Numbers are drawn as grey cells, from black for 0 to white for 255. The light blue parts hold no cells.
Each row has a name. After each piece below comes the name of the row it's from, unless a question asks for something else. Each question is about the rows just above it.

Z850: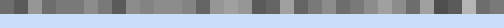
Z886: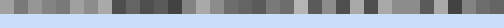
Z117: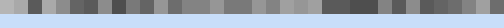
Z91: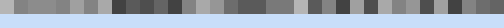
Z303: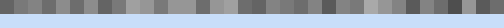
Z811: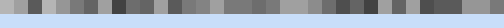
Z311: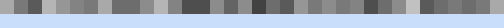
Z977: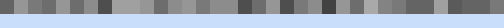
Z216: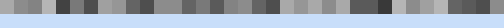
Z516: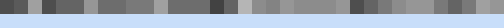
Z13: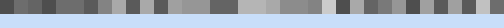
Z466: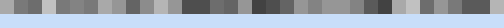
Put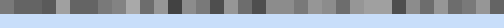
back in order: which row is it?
Z977
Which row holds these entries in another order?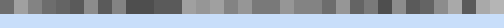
Z117

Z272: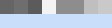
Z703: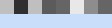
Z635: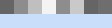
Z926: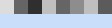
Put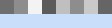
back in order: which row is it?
Z272
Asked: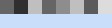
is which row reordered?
Z926
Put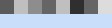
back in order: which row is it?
Z926
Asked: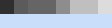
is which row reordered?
Z926

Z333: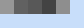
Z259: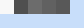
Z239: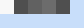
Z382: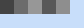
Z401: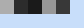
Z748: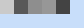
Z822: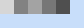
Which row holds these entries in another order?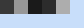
Z401
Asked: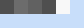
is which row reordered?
Z239
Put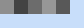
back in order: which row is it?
Z382
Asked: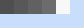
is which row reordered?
Z259
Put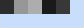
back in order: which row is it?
Z401

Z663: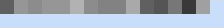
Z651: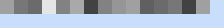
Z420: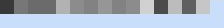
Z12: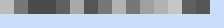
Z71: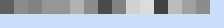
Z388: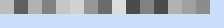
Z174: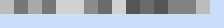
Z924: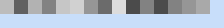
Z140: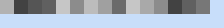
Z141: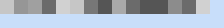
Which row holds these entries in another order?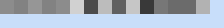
Z420
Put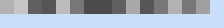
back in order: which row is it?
Z12
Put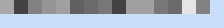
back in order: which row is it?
Z651

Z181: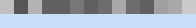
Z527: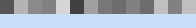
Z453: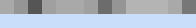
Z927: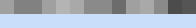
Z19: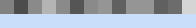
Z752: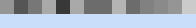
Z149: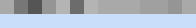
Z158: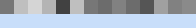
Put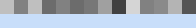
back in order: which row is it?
Z527
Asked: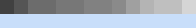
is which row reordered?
Z158
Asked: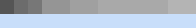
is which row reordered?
Z149

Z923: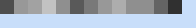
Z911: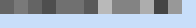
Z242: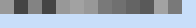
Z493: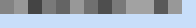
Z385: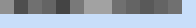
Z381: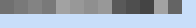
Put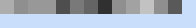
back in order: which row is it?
Z923
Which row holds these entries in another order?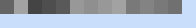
Z381
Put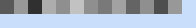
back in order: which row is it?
Z923
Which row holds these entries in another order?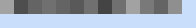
Z385
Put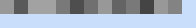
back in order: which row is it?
Z493
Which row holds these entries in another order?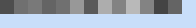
Z911

